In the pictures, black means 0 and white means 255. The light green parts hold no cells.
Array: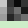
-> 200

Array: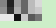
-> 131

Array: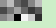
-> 147

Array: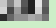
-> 198

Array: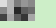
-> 221

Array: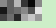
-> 136

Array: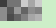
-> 61
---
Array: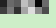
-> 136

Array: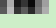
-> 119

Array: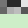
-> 189

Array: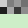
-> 57

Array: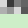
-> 216

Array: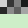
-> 94

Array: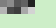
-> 168
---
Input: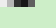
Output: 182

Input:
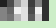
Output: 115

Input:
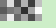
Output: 236

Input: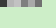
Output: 182

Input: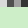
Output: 80

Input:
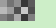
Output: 103

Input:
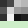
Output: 242

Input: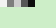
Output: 125

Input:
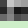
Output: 133

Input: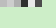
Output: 205
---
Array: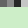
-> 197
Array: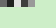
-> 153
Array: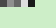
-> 25
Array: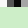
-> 165
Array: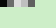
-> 96
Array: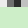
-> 192
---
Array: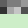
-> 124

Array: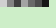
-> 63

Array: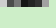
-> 118

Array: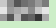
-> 85

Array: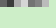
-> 173

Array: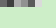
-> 174
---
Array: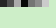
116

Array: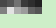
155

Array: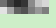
125

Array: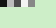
75

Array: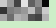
80

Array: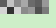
152

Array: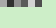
90

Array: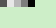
183
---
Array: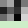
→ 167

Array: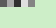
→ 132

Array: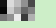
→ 203

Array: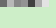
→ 172

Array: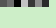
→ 110

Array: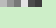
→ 149
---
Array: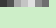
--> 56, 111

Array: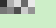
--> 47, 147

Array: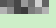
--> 85, 178

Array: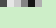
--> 75, 176

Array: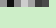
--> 150, 75

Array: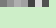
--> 122, 81

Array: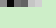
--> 142, 209

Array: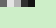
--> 103, 18

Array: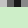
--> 195, 136

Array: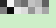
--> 39, 165
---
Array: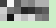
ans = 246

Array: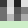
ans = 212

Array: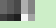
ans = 89

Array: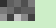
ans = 94

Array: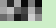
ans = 39

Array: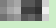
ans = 151

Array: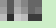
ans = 90

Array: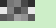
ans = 118

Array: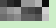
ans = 41
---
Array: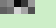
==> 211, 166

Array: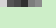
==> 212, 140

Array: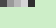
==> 213, 185

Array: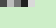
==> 217, 188

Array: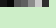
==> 203, 140

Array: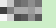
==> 248, 234

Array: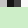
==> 249, 196

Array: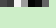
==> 244, 156

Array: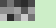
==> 203, 190
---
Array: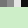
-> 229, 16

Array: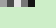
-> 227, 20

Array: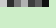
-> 203, 16

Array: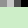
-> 200, 1

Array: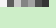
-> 245, 53

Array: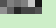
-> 200, 22

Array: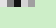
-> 227, 19
